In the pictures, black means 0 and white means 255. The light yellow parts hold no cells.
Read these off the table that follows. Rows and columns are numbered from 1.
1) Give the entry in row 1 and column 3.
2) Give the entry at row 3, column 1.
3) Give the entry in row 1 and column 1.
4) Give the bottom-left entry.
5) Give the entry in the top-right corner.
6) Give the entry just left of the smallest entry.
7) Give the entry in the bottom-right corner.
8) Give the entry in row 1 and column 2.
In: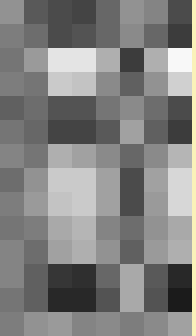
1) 75
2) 117
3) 146
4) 125
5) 75
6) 83
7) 161
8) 89

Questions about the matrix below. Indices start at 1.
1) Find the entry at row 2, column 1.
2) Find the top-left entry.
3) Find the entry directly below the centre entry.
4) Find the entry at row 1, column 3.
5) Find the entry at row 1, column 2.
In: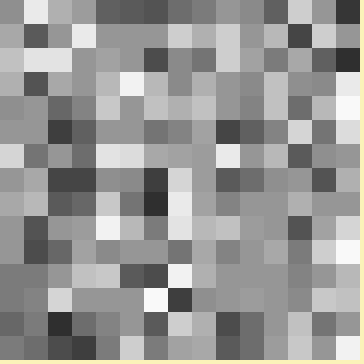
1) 168
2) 143
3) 234
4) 176
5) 234

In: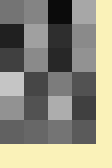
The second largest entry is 173
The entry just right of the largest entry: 70
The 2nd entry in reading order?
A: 132
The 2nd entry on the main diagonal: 160
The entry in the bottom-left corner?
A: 97
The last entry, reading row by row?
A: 90
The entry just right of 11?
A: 167

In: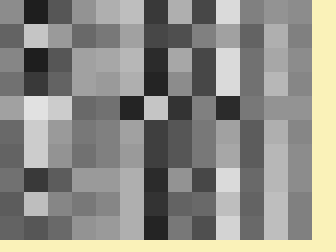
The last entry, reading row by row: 128
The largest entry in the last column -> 147
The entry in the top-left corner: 140
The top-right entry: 140
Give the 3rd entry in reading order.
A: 86
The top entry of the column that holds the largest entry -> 30
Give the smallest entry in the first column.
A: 92
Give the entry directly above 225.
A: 57
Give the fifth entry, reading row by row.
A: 175
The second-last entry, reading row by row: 190
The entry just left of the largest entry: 161
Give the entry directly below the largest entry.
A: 204
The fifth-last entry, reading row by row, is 79
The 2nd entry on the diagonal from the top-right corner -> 175
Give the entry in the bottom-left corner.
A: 99
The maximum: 225
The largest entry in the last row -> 211
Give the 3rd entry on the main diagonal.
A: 86
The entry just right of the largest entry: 204
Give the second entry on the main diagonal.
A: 197
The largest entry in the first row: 218

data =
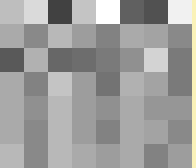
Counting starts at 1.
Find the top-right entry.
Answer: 241
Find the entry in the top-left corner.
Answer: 190
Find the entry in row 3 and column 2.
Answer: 177
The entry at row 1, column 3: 65
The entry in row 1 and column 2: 218
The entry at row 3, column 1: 89
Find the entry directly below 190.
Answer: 170
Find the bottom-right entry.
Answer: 157
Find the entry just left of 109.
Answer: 103
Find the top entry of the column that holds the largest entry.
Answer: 255
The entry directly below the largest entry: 130
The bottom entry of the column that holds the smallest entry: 184
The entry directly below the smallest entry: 184

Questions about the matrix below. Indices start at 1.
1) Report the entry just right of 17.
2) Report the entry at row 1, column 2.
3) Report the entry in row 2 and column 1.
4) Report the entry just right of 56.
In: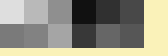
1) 48
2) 185
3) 122
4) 102

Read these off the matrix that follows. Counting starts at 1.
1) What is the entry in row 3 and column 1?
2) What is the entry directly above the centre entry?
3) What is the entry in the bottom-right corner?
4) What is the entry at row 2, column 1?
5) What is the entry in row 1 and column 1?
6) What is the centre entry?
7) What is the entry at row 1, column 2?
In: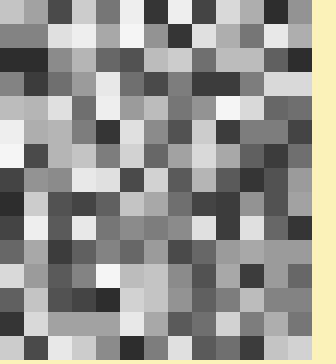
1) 45
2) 103
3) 210
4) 131
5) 196
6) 210
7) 162

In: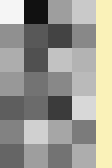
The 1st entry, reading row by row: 245
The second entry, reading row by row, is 17
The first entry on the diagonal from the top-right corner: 201
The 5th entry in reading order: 144
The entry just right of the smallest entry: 158
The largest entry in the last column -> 216
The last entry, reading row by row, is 173
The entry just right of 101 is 158

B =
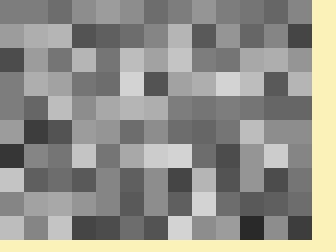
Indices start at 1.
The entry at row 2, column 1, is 156
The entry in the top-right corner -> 133
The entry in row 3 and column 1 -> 76
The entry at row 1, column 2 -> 125
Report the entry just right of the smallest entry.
141
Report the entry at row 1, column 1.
125
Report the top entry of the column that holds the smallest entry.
117
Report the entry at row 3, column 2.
156
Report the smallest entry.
41
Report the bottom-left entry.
189
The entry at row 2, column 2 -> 174
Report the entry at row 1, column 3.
109
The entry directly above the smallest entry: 89
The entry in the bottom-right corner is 61

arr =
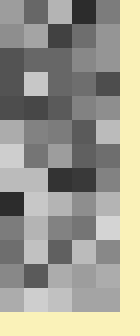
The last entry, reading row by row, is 164
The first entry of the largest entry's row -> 124
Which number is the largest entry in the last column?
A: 212
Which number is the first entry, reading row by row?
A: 157
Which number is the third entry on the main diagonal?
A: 103
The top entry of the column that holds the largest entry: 124
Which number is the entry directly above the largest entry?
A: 180
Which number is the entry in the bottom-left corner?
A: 172
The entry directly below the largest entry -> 136
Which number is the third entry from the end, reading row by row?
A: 193
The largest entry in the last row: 206
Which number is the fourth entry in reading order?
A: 44
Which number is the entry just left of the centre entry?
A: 117
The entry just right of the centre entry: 96
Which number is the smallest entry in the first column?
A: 44

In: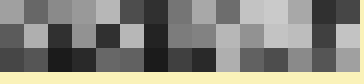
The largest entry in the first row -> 202
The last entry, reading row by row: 160
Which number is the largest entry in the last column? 195
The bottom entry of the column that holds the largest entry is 77
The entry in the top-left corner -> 160
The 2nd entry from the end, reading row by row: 85
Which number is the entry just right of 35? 124
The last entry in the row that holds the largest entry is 70
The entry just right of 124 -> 130
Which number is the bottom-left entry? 70
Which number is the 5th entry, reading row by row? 183
